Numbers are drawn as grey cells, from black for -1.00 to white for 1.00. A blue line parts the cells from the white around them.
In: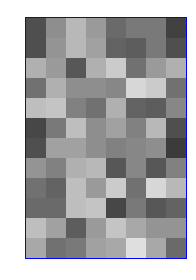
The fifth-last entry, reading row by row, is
0.26
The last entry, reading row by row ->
-0.17
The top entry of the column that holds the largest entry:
-0.05
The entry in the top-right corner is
-0.49
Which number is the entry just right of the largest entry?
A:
0.32
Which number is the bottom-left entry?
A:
0.32
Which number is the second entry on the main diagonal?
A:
0.16
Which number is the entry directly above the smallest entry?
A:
-0.38
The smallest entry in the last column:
-0.54
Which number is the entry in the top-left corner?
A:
-0.38
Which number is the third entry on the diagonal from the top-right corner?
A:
-0.11
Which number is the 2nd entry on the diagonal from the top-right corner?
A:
-0.05
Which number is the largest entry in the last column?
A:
0.44
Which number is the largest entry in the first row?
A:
0.44

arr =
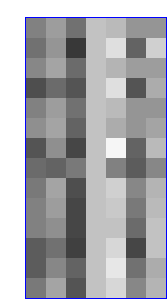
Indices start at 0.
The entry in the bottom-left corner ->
-0.05
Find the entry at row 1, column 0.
-0.11
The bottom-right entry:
0.41
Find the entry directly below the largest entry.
0.01
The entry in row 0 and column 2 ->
-0.11
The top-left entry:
0.01
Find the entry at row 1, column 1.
0.17
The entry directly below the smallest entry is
-0.16
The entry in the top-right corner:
0.17
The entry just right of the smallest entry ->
0.52
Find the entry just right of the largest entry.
-0.22
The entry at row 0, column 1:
0.23
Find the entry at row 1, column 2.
-0.56
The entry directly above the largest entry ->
0.35
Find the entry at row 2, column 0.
0.06

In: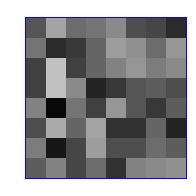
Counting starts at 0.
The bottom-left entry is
-0.27
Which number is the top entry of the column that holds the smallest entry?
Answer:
0.28
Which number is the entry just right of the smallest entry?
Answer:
-0.09
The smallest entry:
-0.93
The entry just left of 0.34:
-0.39
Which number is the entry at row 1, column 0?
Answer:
-0.09
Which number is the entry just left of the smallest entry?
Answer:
0.02
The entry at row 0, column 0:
-0.33
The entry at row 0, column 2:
-0.15
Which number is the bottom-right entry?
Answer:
0.13
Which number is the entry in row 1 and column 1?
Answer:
-0.66
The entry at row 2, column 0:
-0.50
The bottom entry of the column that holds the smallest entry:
0.02
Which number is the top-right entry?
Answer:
-0.66

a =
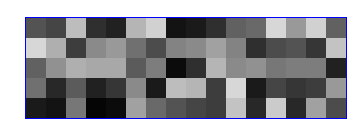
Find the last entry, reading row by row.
-0.40
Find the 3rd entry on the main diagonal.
0.37
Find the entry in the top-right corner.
-0.24
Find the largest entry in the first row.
0.69
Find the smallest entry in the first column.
-0.80
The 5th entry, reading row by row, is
-0.74
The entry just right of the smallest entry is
-0.91
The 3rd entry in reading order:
0.48
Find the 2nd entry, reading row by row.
-0.46
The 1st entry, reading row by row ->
-0.35
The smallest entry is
-0.96
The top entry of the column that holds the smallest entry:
-0.63
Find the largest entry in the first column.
0.69

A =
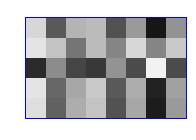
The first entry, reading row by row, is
0.69
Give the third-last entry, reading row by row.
0.31
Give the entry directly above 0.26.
-0.41
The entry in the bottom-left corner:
0.74
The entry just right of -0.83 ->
0.15
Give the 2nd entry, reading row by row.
-0.30
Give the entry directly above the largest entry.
0.04
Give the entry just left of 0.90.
-0.41
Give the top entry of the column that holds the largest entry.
-0.83
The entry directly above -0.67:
0.79
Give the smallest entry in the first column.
-0.67
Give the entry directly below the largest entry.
-0.73

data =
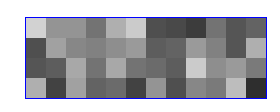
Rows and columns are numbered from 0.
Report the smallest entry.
-0.64
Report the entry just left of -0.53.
-0.43
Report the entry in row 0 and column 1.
0.16
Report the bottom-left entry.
0.37
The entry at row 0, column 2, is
0.16
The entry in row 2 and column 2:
0.32
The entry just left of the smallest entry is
0.48
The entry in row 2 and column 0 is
-0.33
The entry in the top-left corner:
0.65
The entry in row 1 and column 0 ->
-0.38

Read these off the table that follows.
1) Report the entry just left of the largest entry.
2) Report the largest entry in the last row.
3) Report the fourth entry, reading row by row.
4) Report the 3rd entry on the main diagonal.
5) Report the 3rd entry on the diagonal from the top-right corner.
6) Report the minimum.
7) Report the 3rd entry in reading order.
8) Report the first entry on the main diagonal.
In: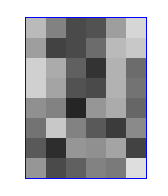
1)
-0.04
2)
0.74
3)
-0.36
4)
-0.25
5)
-0.60
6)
-0.71
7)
-0.42
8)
0.46
